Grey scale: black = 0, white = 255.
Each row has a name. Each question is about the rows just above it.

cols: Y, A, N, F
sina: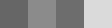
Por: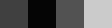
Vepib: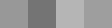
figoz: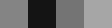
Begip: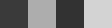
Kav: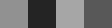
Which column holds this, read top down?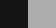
A
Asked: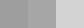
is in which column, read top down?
F
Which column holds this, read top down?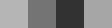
N
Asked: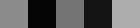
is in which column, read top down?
A
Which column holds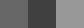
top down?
Y

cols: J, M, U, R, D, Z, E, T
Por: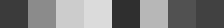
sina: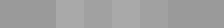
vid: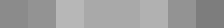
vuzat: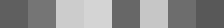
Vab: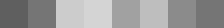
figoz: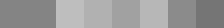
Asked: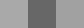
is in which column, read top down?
D
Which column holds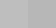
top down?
Z
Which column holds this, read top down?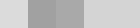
R
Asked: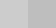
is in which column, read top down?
U
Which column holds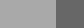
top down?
D
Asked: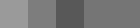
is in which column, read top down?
T

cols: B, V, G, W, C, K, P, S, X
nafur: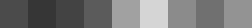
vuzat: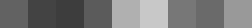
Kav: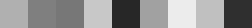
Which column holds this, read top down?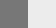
P
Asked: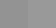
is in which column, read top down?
X
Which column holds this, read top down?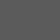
W

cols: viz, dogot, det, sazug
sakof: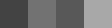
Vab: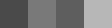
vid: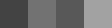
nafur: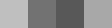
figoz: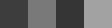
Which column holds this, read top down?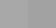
sazug
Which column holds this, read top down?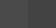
viz
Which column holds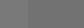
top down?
dogot
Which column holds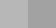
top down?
sazug
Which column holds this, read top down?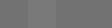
dogot
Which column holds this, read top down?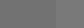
dogot

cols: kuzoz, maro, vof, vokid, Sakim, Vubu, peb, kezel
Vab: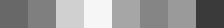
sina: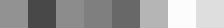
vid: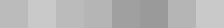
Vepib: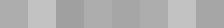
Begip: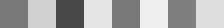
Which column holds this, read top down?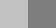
peb
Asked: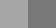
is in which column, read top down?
Sakim
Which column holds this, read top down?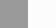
peb
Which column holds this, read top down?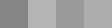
Vubu
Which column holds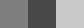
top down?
maro
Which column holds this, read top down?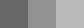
kuzoz

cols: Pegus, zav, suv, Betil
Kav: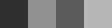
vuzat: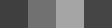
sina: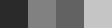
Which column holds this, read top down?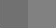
zav
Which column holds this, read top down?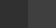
Pegus
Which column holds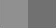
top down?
zav
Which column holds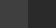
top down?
Pegus

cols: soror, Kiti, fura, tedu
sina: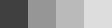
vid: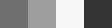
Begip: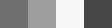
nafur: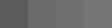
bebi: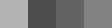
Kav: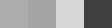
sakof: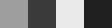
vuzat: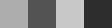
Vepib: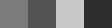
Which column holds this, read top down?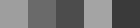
Kiti
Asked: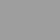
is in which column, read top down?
Kiti
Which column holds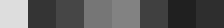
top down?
tedu
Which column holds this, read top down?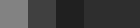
tedu
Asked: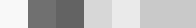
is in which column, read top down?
fura

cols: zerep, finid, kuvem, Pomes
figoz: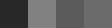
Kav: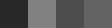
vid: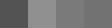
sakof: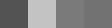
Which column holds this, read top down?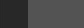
zerep
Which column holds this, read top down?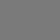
kuvem
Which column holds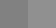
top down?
finid
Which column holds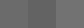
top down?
Pomes
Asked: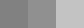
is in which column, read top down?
finid

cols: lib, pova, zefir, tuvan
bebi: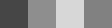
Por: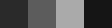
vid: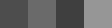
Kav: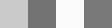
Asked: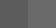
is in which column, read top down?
pova
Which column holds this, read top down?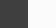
zefir
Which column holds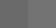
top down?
pova
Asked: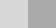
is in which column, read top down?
zefir
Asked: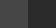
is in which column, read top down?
lib
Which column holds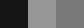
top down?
tuvan

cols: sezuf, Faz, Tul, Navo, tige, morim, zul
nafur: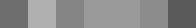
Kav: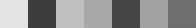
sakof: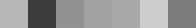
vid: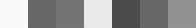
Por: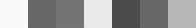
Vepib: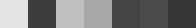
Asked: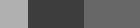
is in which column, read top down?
Faz
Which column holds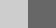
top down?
morim
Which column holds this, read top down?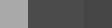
tige
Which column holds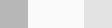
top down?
sezuf
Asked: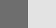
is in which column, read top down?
sezuf

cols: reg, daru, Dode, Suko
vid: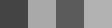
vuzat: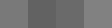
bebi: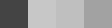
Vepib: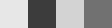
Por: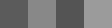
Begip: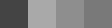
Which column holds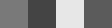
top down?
reg
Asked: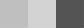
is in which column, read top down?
Dode
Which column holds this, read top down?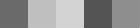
Dode
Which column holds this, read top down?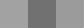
Suko
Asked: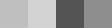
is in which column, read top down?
Dode

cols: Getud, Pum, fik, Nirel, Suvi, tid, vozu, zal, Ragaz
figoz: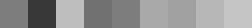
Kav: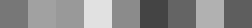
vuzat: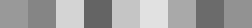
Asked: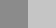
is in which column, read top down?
Suvi
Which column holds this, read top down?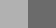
zal
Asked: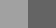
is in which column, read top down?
vozu
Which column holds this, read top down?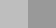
fik

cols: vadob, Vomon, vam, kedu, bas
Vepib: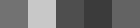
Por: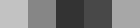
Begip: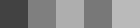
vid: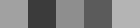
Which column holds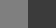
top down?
Vomon
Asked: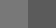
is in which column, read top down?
kedu
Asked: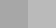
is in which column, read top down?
bas

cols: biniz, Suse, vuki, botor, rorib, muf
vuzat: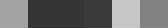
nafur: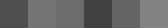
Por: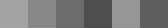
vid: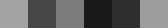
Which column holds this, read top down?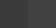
botor
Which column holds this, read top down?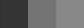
Suse
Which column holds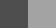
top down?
biniz
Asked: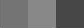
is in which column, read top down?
Suse
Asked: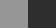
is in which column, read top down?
rorib
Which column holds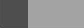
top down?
biniz
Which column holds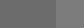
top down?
vuki

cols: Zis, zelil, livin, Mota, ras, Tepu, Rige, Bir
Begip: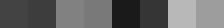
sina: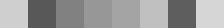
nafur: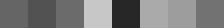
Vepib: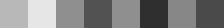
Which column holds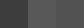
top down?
zelil
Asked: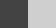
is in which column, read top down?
Zis

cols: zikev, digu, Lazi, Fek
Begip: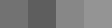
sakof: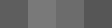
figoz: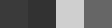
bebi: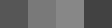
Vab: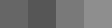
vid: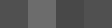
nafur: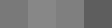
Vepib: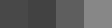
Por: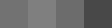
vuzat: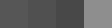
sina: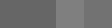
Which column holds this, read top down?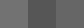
zikev
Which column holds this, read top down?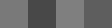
Lazi
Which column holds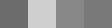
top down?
Lazi
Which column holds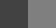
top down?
digu

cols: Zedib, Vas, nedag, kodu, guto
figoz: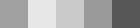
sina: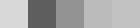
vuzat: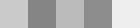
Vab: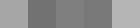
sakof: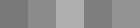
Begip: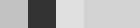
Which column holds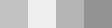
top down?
guto
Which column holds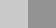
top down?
nedag
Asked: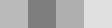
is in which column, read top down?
nedag
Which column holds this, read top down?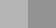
guto
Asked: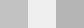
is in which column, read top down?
guto

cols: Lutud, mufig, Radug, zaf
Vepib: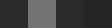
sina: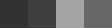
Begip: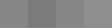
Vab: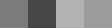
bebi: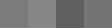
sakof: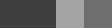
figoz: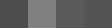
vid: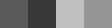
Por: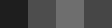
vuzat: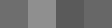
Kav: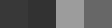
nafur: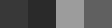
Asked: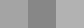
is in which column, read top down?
Radug
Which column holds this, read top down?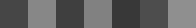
mufig

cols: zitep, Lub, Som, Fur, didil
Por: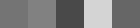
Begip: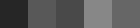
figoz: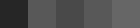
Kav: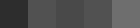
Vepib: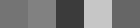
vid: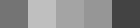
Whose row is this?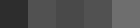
Kav
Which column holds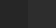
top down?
zitep

